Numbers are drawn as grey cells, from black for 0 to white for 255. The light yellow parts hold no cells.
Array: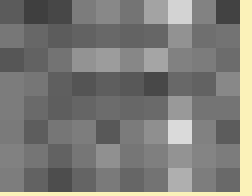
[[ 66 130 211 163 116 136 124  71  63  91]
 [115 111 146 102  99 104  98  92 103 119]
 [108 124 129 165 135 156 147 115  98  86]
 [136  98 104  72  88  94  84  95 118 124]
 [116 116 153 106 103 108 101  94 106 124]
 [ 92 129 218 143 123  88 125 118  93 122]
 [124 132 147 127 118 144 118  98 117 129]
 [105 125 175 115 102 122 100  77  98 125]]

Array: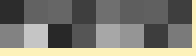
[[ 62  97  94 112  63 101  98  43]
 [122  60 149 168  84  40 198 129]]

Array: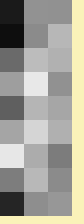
[[145 146  26]
 [183 139  14]
 [177 188 106]
 [145 232 158]
 [166 181  95]
 [176 213 165]
 [124 172 231]
 [139 184 125]
 [151 142  37]]

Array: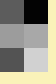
[[  3  92]
 [168 156]
 [209  83]]

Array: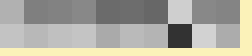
[[132 136 207 103 109 107 136 130 127 177]
 [172 210  50 180 186 170 196 192 184 195]]

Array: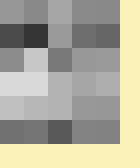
[[137 138 166 137 150]
 [102 110 154  53  75]
 [154 152 121 199 140]
 [174 166 179 217 217]
 [151 152 179 183 192]
 [130 131  89 117 113]]

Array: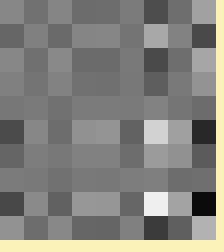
[[161 110  77 123 109 108 133 113 135]
 [ 73 130 168 116 134 133 106 128 102]
 [166 110  74 121 107 107 137 112 135]
 [147 121  94 120 112 113 130 116 128]
 [108 117 130 122 123 123 113 122 119]
 [ 40 160 210  98 148 145 109 135  75]
 [ 91 145 155 109 129 129 120 125 101]
 [111 109 127 125 120 121 113 121 123]
 [ 11 163 239 102 150 151  97 138  72]
 [178  95  59 128 101 102 136 109 146]]

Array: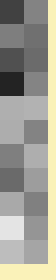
[[131  65]
 [112 126]
 [107  80]
 [132  35]
 [178 175]
 [131 173]
 [174 127]
 [157 106]
 [128 169]
 [149 228]
 [165 189]]
